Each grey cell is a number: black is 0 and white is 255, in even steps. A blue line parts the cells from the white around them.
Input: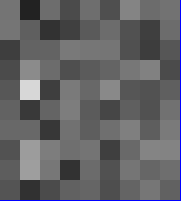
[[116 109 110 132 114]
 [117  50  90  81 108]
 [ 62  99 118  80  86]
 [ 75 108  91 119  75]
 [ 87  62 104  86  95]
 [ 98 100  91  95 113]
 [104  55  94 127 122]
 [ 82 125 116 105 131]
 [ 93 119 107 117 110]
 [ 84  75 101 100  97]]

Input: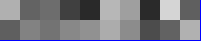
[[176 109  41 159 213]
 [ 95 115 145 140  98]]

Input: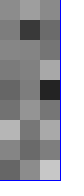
[[140 138]
 [125 107]
 [134 117]
 [123 168]
 [102  35]
 [114 118]
 [182 169]
 [133 126]
 [102 199]]

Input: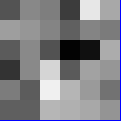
[[ 83 126 231]
 [158 132 132]
 [ 91  82  16]
 [ 51 213 162]
 [124 240 154]
 [ 95 182 168]]

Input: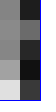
[[132]
 [138]
 [134]
 [162]
 [224]]

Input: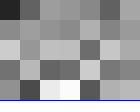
[[ 36 157 136 166]
 [139 147 176 154]
 [204 191 109 171]
 [114 101 204 133]
 [145 235  88 185]]
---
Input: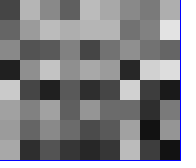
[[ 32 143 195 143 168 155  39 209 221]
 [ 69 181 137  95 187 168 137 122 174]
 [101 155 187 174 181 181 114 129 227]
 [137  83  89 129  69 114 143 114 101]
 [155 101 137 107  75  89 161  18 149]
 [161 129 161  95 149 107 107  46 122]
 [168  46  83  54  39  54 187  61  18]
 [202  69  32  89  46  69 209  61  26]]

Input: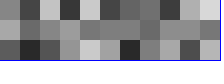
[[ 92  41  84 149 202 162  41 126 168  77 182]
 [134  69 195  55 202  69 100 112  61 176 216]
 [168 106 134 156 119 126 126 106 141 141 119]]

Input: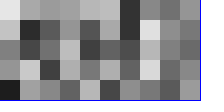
[[ 29 161 136  98 183  71 142 120  90 155]
 [128  71 113 189  64  98  77 183 128 106]
 [149 201  64 175 120 175  98 217 106 136]
 [195  44  90 149  84 169  51 224 142 120]
 [230 169 155 161 183 189  51 136 113 149]]

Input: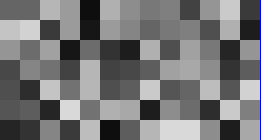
[[ 37  51 133  58 189  14  93 182 217 217 141  29 168]
 [ 72 133 114  66 182  66  72  93 161 168 141  51  93]
 [ 79  45 196 114 182  79  93 202  85 101 189  85 210]
 [ 85  93  37 217 114 176 168  29 141 108  45 202 127]
 [101 101 182 155  14 176 141 120 127  66 149 202  58]
 [149 108 161  22 108  51  29 176  79 161 120  37 149]
 [196 210  58 155  22 155 133 101 120 127  79 176  29]]

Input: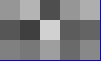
[[ 86  63 209  92 100]
 [128 120 158 106 136]
 [150 180  78 150 174]]

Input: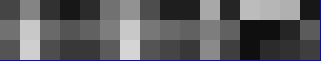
[[ 69 132  49  23  43 113 146  77  30  30 168  37 188 182 176  23]
 [ 84 207  77  56  56  91 213  84  69  56 138  62  15  43  49  62]
 [113 200 105  84  97 125 200 119 105  97 125  97  15  15  37  91]]
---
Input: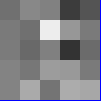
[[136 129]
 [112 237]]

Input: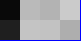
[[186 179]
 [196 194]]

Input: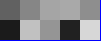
[[134 165]
 [193 149]]

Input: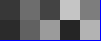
[[109  67]
 [ 97 155]]

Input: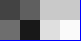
[[ 95 201]
 [ 24 223]]

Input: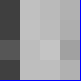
[[192 186]
 [193 187]]

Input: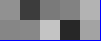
[[ 60 122]
 [136 196]]
